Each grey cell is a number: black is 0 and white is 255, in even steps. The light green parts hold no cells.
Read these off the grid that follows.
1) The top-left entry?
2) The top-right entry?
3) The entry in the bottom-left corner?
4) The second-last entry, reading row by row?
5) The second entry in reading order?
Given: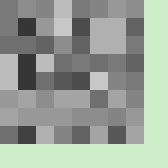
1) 121
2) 141
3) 111
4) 88
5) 141

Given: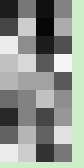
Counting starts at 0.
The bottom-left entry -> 236
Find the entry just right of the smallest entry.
172
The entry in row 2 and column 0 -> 236
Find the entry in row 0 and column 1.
119
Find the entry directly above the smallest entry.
16
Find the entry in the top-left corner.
28
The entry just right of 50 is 119
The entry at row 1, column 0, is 70
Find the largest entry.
245
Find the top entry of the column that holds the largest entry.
130

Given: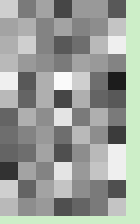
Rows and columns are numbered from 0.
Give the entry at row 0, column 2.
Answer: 163
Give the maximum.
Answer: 250
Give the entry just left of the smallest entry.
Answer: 110
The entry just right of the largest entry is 207
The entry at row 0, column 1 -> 122
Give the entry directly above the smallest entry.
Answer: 131
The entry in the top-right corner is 88
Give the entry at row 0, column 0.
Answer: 207
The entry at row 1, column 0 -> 163
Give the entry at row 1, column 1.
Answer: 175
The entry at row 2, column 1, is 207
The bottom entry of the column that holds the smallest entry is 196
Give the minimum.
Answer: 28
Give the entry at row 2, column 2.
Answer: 131
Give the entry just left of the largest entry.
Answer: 175
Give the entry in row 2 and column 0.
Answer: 175

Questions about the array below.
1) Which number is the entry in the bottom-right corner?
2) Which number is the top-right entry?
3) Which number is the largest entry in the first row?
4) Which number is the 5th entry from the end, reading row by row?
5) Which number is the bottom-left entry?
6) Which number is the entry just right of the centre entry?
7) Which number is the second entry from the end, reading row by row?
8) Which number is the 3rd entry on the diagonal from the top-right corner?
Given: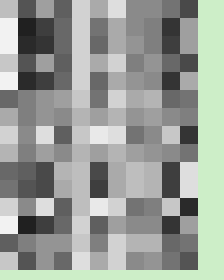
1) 84
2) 73
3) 222
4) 210
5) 199
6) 222
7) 115
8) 127

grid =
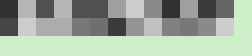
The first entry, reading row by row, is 49
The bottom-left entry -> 69
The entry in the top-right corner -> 102
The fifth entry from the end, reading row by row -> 192
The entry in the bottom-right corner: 204

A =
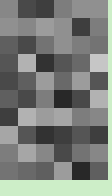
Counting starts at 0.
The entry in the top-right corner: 144
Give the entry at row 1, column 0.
144
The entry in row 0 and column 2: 62
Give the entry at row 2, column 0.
95
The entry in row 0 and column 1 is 73
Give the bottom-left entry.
115
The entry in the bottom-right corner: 95
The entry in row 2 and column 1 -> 73
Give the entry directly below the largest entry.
85
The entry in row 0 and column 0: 135
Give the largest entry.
198

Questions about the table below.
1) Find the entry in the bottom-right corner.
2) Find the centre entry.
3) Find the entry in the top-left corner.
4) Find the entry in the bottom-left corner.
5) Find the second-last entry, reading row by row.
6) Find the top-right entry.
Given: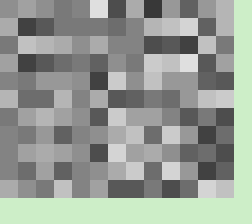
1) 193
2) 88
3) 143
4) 171
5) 212
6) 181

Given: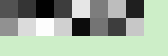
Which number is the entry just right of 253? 208
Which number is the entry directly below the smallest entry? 253
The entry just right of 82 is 52
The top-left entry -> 82
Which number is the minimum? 1
